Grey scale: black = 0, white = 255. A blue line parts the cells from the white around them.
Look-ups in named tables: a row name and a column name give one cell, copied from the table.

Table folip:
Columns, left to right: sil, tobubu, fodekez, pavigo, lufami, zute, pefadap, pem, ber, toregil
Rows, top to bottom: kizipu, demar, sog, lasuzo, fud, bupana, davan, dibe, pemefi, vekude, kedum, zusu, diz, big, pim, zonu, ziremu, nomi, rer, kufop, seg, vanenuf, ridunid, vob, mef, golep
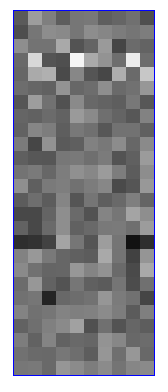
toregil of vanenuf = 127
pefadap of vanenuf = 139
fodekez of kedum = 86
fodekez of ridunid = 128
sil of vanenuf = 131
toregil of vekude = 138
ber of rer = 74
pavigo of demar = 137
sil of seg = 113
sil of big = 92
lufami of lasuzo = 246

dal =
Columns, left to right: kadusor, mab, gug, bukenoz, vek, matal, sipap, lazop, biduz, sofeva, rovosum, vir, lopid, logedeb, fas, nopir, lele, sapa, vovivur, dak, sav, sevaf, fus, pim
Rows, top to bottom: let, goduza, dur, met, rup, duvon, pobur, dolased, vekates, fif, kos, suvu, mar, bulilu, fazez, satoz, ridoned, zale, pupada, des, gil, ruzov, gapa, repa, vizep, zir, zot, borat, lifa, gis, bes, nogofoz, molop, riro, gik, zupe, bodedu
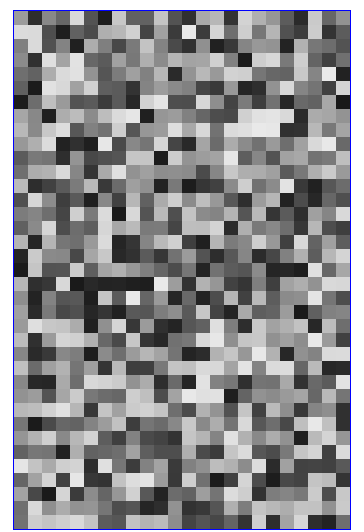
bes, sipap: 93
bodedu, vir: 141
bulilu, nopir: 88
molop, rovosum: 163
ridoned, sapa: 206
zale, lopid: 155
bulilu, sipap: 136
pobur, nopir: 67
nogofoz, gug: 116
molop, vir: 58
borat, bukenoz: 166
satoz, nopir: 43
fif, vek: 48
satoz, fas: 212
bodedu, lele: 52

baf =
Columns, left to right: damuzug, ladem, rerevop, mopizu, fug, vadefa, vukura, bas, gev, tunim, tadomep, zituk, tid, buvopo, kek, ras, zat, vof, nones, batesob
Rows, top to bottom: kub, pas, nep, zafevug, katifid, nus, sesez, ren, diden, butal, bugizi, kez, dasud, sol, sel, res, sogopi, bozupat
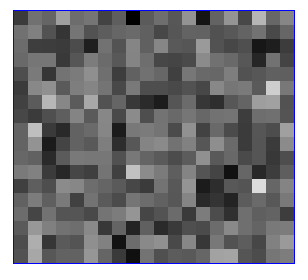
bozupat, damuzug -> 82
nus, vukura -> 116
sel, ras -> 48
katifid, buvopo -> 105
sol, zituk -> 87
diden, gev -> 120

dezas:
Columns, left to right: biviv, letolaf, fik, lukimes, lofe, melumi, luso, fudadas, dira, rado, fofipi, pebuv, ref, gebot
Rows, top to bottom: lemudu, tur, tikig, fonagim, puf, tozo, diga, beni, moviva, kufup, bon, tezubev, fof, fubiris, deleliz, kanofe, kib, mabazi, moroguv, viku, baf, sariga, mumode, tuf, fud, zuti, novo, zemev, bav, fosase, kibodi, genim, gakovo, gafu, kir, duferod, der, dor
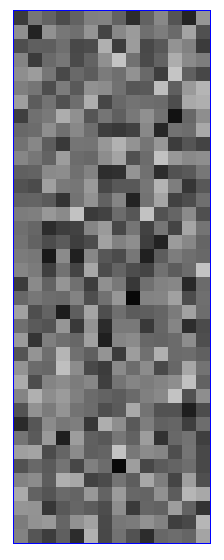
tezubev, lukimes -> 141
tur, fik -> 145
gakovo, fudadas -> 9
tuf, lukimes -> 111
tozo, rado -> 89
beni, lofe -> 144
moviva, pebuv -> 114
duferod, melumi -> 92
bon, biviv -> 134
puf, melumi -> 92
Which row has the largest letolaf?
zemev

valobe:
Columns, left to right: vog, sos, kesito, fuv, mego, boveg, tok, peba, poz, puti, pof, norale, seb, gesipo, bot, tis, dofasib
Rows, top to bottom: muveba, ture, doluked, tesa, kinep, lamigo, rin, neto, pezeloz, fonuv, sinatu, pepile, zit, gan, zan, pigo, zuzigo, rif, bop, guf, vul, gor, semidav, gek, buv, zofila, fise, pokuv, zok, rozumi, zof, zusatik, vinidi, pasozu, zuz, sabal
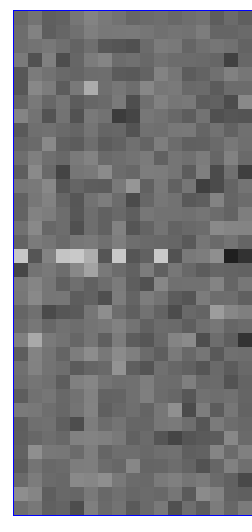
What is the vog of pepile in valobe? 94
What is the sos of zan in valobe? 130
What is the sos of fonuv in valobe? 106
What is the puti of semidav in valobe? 97
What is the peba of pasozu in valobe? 121
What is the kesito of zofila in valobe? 115
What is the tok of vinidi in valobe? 108
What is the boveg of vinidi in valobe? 126
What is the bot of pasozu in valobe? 107
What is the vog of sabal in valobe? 110

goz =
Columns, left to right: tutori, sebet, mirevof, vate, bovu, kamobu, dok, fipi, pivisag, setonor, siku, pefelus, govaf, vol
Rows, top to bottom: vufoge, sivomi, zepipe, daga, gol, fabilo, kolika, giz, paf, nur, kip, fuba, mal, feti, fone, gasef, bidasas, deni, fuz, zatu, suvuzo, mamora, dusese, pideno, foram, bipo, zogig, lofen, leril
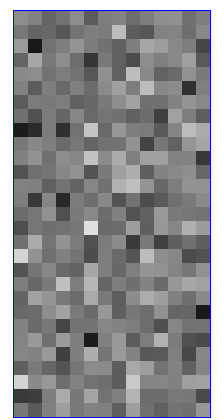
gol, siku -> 98
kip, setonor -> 159
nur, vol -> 165
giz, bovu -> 135
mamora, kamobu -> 107
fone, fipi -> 129
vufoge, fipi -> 131
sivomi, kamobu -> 126
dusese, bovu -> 115
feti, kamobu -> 110
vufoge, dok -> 125
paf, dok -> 105
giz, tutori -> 113
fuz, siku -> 146

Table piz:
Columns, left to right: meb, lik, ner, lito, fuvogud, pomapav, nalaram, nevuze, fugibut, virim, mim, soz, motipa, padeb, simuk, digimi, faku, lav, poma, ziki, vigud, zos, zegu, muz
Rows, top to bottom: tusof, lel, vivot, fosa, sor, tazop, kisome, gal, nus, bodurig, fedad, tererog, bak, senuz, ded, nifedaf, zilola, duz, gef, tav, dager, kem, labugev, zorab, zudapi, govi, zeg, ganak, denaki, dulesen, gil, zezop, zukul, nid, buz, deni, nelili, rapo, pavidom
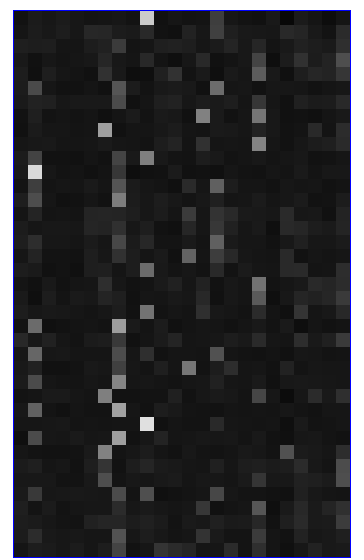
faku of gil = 20
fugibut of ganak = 18
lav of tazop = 18
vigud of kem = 52
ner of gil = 23
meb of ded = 21
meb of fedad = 28
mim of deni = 23
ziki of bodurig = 18
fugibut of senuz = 28
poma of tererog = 22
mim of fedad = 25

